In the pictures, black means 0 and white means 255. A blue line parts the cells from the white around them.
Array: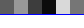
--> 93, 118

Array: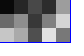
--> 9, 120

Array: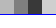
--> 185, 207

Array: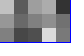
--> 193, 121

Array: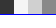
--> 53, 137

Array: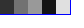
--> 49, 224

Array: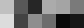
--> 192, 23

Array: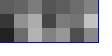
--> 93, 137

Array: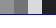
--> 146, 33

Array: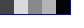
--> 68, 3
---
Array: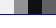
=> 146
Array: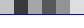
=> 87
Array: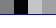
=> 3
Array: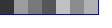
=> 192
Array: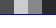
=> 204
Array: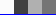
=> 64
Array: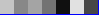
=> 16
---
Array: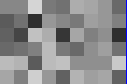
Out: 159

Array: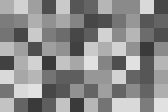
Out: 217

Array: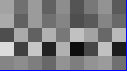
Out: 147

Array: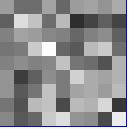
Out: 141

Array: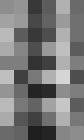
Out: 36

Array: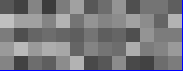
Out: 66

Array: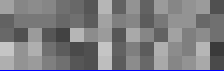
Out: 147
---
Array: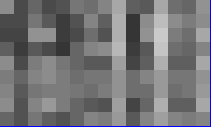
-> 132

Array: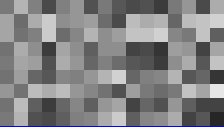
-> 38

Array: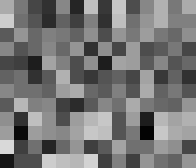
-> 149

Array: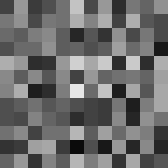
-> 86

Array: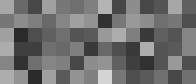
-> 111

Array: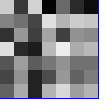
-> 179

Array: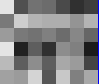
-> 168

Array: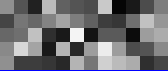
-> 69

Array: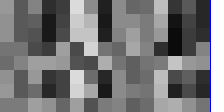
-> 116
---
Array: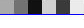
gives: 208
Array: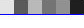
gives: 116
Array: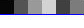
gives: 211
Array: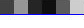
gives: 15
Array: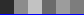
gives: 107
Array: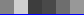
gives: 73
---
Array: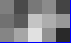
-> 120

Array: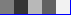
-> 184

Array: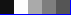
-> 170

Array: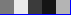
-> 59

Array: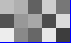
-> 97

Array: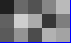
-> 82

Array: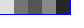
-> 85

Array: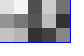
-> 79
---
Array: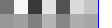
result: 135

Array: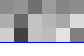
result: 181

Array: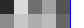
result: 174

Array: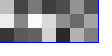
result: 142

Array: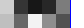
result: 243

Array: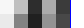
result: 32

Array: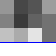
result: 58

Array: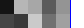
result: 202

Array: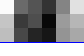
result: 8

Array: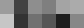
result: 86
